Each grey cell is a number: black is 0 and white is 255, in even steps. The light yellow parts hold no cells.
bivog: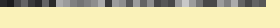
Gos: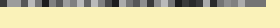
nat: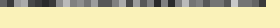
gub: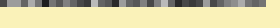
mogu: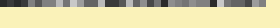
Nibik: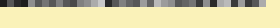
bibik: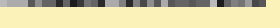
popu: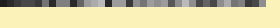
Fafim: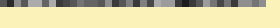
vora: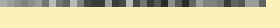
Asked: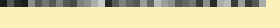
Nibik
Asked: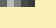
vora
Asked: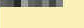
gub
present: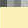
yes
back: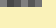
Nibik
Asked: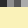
Fafim

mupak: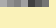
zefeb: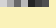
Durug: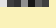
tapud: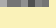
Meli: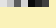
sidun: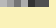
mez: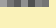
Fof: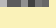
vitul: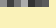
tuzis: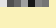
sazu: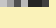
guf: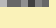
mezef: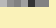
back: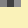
guf
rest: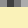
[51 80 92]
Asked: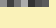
vitul
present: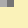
yes
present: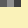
yes
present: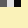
no

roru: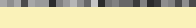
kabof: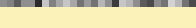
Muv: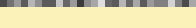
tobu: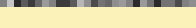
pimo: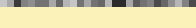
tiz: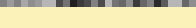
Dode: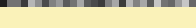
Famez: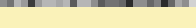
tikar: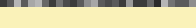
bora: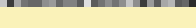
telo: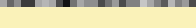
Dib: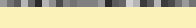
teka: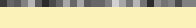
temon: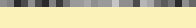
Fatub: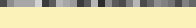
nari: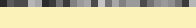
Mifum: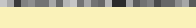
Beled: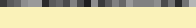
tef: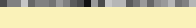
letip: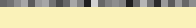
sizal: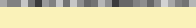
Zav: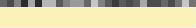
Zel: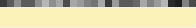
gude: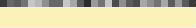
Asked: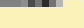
Beled
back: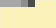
Fatub
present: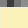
no
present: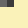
yes

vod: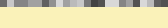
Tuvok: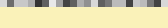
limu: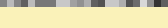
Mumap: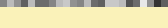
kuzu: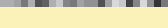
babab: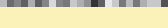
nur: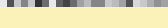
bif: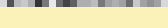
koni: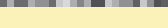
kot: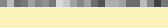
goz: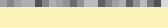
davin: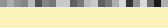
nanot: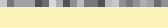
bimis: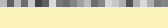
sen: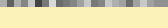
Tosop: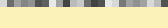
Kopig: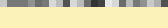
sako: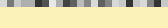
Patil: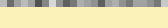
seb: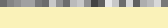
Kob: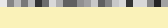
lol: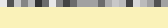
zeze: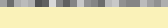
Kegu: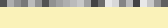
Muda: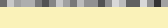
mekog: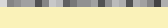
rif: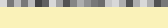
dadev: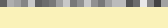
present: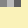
no
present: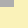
yes
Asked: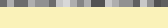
koni

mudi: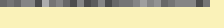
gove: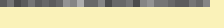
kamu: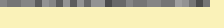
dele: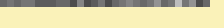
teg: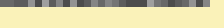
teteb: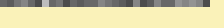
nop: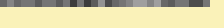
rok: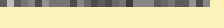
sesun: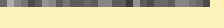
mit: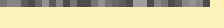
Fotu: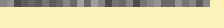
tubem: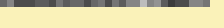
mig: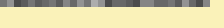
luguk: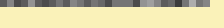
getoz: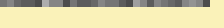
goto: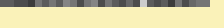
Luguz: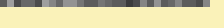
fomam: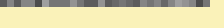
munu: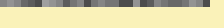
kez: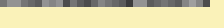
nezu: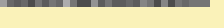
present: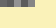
no
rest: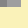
[133 159 104  92 117 117  76  76 117]
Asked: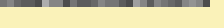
getoz
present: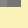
yes

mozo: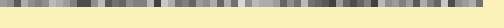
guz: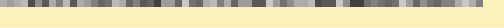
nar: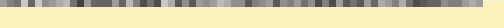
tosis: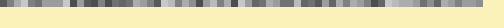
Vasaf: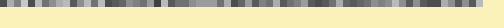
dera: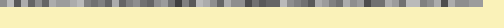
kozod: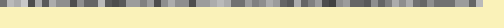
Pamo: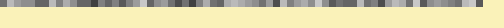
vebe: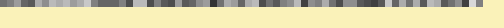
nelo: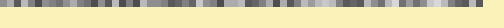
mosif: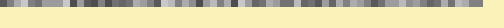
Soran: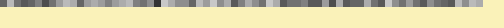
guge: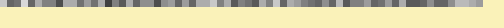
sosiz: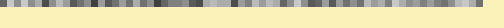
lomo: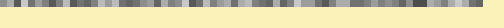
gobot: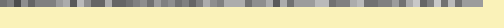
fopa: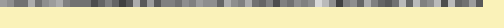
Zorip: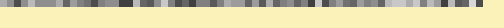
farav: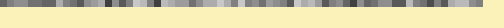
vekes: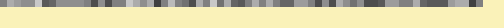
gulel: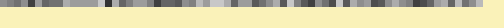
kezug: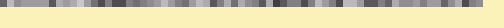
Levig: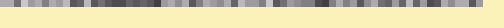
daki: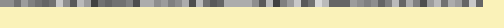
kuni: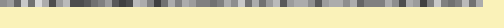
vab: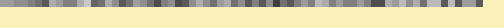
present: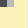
yes
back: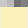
Pamo
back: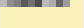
vebe
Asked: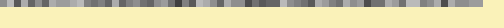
dera

